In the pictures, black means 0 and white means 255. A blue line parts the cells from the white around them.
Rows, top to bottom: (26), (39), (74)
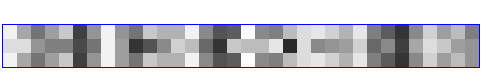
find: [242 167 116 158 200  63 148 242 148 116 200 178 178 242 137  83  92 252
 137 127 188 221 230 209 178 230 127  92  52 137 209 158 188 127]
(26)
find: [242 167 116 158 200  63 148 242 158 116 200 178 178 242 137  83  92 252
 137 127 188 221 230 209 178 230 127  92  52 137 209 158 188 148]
(74)

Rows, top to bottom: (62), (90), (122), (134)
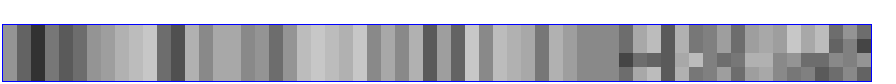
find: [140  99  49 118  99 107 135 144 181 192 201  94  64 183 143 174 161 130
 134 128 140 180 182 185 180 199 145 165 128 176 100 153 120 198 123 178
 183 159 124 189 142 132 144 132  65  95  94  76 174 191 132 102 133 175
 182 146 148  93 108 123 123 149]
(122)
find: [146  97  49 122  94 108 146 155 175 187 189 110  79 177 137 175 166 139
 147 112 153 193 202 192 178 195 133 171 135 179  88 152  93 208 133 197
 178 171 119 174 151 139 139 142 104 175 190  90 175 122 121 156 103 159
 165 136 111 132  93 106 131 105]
(134)

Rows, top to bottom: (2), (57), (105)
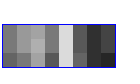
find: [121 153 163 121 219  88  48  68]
(2)
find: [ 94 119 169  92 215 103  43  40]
(105)

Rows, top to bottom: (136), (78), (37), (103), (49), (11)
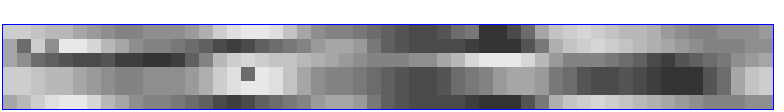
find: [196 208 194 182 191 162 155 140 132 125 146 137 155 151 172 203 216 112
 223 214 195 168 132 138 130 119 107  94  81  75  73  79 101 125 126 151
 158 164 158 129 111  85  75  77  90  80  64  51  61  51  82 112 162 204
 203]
(103)
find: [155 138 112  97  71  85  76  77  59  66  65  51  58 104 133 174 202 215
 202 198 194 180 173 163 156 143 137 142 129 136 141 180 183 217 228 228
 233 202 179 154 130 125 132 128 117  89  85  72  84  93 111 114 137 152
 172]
(37)
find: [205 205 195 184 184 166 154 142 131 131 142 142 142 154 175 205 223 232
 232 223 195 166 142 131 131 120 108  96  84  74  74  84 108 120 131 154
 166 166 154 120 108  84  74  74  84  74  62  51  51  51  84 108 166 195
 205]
(49)
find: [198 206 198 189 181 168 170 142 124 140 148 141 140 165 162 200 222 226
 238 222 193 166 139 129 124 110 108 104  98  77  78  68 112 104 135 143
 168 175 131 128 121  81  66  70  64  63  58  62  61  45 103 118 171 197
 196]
(49)

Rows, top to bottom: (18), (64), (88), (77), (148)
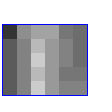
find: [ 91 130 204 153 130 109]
(88)
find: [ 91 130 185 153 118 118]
(77)
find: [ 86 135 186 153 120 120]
(77)
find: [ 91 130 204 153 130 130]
(148)

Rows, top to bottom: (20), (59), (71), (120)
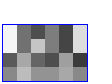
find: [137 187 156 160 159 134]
(120)
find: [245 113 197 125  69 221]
(59)
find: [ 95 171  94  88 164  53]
(71)
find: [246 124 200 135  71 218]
(59)
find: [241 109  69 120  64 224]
(20)

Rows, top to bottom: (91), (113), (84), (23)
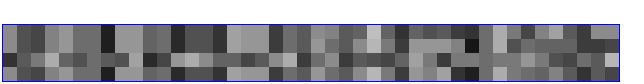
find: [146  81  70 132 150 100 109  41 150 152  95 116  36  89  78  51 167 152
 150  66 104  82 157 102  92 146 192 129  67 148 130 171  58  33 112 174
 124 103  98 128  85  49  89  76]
(23)
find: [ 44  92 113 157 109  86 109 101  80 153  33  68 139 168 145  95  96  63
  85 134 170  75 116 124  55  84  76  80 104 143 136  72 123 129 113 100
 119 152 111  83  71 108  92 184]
(84)
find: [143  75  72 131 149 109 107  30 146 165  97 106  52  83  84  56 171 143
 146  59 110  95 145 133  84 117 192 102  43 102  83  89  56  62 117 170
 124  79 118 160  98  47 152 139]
(91)

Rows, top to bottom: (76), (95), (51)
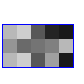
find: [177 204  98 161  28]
(51)
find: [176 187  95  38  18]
(76)
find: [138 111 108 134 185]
(95)

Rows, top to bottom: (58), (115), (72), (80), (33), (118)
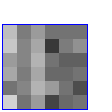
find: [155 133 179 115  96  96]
(72)
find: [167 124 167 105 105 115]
(80)
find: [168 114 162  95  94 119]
(80)
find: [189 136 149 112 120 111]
(58)
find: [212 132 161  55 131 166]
(115)

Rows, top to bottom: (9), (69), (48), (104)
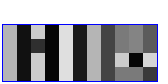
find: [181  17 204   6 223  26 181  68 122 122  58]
(104)
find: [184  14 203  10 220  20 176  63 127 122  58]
(104)
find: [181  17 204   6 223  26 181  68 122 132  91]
(9)
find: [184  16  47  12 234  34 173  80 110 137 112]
(69)

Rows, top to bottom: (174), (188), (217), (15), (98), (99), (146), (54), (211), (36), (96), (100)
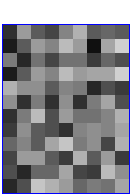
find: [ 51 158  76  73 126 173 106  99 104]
(174)
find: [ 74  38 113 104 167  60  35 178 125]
(96)

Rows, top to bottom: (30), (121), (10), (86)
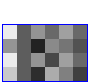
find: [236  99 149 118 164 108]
(30)
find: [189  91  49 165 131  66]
(86)
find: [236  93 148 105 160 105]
(30)
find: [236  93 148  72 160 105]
(10)

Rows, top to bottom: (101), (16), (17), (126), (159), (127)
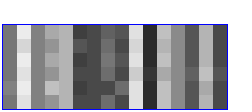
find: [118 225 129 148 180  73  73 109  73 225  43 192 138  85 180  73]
(127)
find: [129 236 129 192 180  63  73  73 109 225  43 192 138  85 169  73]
(159)

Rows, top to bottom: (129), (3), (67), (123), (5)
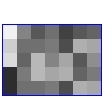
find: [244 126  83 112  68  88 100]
(129)
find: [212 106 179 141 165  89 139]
(67)
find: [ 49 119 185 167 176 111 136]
(123)
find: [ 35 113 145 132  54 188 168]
(5)

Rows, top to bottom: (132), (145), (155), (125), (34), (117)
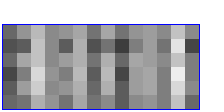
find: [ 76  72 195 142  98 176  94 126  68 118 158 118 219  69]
(145)
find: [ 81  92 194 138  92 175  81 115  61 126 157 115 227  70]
(145)
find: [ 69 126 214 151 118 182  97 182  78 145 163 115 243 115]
(125)
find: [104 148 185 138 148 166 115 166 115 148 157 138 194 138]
(132)

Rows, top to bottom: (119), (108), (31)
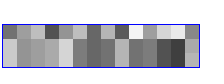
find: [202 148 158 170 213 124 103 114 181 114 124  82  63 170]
(108)
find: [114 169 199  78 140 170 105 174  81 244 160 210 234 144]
(119)
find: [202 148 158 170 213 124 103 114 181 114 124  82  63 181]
(31)

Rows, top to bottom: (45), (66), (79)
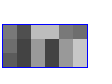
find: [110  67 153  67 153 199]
(66)
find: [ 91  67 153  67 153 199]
(79)

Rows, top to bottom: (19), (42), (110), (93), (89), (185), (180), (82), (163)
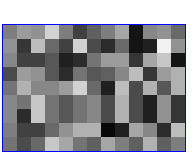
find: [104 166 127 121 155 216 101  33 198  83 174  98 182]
(89)
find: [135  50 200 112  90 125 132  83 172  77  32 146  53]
(180)
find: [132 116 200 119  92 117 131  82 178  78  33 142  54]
(185)
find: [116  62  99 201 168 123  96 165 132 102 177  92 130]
(163)
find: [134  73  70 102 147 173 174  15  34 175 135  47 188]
(82)

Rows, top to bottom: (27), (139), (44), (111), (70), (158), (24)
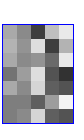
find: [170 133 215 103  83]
(70)
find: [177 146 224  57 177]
(139)
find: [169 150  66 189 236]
(27)
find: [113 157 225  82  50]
(111)
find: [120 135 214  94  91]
(24)

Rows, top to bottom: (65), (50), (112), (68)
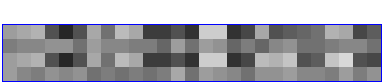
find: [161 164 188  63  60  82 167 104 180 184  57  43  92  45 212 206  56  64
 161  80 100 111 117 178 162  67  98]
(65)
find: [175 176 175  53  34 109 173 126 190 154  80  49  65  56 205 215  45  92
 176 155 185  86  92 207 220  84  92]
(112)

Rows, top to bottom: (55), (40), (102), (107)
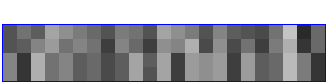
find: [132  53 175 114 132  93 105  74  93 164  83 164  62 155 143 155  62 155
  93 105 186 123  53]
(107)
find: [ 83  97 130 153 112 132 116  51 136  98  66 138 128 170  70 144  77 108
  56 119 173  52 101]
(40)
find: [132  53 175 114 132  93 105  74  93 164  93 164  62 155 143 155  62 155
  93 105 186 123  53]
(102)

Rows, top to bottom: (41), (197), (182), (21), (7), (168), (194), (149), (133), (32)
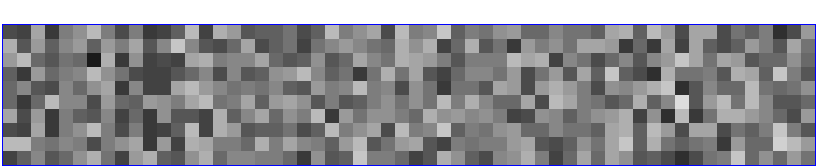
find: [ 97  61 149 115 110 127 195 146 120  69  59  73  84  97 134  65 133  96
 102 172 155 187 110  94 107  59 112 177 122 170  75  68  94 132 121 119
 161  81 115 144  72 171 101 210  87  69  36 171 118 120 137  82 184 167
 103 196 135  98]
(21)
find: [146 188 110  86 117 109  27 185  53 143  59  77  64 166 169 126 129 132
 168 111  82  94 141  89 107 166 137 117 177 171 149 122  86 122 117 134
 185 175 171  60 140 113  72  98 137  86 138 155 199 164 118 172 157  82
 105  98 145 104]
(182)
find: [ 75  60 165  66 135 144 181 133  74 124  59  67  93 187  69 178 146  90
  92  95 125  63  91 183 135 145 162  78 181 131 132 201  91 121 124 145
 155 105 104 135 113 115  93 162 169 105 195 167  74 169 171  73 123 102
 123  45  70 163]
(41)
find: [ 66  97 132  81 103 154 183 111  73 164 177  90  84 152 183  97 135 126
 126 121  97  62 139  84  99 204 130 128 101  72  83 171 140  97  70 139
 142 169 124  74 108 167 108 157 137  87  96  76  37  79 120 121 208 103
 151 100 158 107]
(32)
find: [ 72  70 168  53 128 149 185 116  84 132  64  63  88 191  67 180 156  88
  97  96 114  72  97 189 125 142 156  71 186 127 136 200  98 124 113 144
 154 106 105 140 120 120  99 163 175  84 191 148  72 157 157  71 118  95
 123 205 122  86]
(149)

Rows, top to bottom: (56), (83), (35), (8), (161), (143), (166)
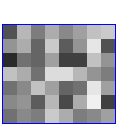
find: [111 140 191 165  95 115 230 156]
(161)
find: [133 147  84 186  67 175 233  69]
(143)
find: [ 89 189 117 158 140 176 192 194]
(56)

